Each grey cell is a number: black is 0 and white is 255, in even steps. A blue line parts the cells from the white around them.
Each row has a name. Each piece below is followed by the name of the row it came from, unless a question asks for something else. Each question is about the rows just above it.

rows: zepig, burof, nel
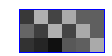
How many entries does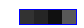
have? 4
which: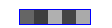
burof
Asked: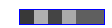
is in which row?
zepig
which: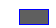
zepig
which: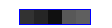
nel
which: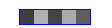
burof

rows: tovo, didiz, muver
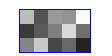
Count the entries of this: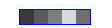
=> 5
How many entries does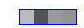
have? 4
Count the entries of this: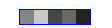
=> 5
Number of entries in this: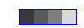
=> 4
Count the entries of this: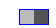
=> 2
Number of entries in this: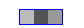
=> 3

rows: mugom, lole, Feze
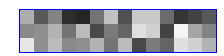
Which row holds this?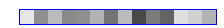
Feze
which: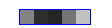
mugom

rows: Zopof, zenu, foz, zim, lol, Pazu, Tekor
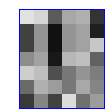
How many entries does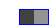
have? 2
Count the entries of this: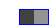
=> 2
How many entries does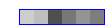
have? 6

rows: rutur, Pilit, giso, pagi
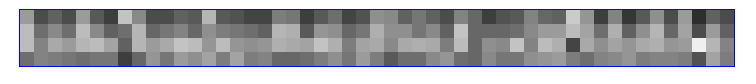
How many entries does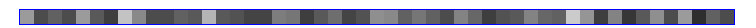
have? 51
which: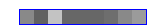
Pilit
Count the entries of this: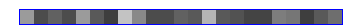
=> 23

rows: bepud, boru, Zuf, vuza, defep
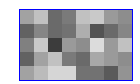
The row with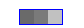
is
bepud
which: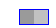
Zuf
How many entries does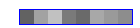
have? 8
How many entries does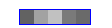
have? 5
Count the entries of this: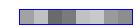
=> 8
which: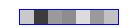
Zuf
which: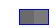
bepud

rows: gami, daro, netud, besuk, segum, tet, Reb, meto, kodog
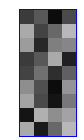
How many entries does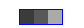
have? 3
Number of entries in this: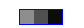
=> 3
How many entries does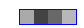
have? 4
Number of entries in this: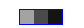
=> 3
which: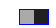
besuk
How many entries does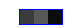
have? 3

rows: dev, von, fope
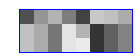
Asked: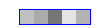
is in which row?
von
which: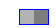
dev
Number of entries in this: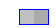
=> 2
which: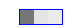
fope
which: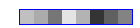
von
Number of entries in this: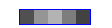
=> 5

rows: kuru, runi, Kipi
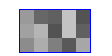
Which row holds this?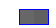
kuru
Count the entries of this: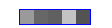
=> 5
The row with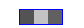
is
runi
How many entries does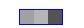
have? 3

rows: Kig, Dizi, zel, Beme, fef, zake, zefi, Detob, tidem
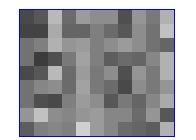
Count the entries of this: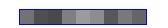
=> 9
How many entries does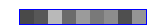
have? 9
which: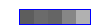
Beme
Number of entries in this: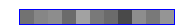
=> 11
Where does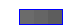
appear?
tidem
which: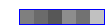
Dizi

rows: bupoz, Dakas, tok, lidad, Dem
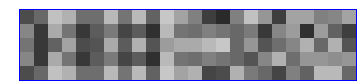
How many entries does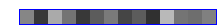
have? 14
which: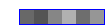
lidad
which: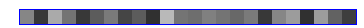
Dakas

